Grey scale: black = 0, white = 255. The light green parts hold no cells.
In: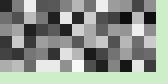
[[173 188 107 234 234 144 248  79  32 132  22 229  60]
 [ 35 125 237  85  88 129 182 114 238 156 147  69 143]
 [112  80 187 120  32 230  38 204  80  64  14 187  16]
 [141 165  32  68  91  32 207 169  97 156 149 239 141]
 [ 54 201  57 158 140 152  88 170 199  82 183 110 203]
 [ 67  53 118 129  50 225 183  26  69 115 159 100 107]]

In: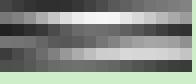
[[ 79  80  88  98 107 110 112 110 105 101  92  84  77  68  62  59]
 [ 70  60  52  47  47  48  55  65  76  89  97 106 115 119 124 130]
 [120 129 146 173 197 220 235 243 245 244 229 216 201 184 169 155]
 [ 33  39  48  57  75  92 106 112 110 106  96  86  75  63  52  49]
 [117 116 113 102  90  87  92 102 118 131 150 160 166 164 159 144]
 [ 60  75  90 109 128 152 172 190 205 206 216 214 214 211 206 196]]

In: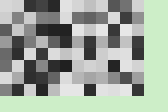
[[129  48 208  37 188 230 230  45 226 222 230  54]
 [215 210  52  66  40 226 213 192 211  86 114 210]
 [206 130 203 126 122 219 112  98 118 219  61 144]
 [ 91 200 139  43  34  34 227 198 229  56 231 195]
 [154  60 123 185  95  45 167  55 176  83 194  60]
 [105  46 218  57 220 195 215  49 205 220 223  52]
 [110 214  49 135  44  32 197 210 203  36 226 211]
 [218 170  46  55 100 219 181 165 176 136  79 159]]

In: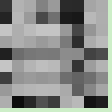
[[174  13  39  81  60 174 185  19  30]
 [ 54 178 170 130 154  42  41 165 173]
 [ 36 183 154  73 112  27  24 184 174]
 [196 174 187 196 196 153  70 149 173]
 [160 174 166 154 163 122  44 172 186]
 [ 32 109 119 122 121 140 139  66  76]
 [197 158 180 190 185 146  52 157 179]
 [ 62 148 154 149 153 110  99 111 138]
 [153 176 181 184 183 170  95 135 165]]

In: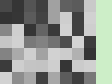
[[210 141 167  64 167  92  61 120]
 [ 72  53  84  63 161  96  91 201]
 [ 51  54  91  67 161 206  64 209]
 [135 207  53 100  57 210  64 206]
 [198 209 121 130 113  77 212  61]
 [131 170 207 162 210 204 177  52]
 [ 59 206 196 195 207  53 203 208]]

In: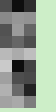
[[162 169 124]
 [ 77  14  45]
 [137 150 146]
 [ 82 155 101]
 [ 87 102  77]
 [185 171 190]
 [202  13  67]
 [160  78  73]
 [177 105  34]]

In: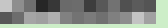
[[ 87 109 165 159 175 129 115 123 112 128 141 195 161]
 [198 142 111  38  55 106 108  61  88 114  80  91  84]]

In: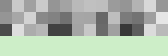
[[ 75 221 172 182  65  67 164 199 106 160  55  93 219 185]
 [139 201 160 202 149 163 185 192 190 155 149 179 216 151]
 [149 167 210 137 130 113 166 165 103 190 123 115 159 229]]
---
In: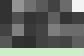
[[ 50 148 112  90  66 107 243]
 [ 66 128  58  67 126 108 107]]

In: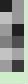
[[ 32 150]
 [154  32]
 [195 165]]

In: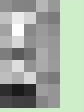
[[145 131 130 182 152]
 [162 253 136 154 142]
 [125  90 112 172 152]
 [190 174 214 134 122]
 [ 73  65  63 133 149]]

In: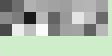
[[ 78 110 177 167 162 159 179 181 162]
 [ 72 236 191 251 116 161 163  98 183]]

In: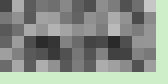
[[ 69 173  92 118 111 136  96  79 142 124  81 111 198]
 [ 89 112 169 148 179 164 143 151 125 186 137 124 149]
 [159 129  90  82  57  81 119  84 130  65  66 131 121]]

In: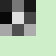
[[ 36 119  22]
 [167  79 172]]

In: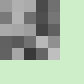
[[155 176 171  74 112]
 [170 166 158  68  96]
 [ 98 167  57 102 191]]

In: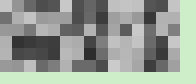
[[197 148 103  77  84 200  80 101  79 192 196 193  85  78 196]
 [152 150 120 182 173  98  93 179  86 165  92 201 110 180 127]
 [180  72  76  71  60 185 176  45 109 174 183 170  95  57 170]]
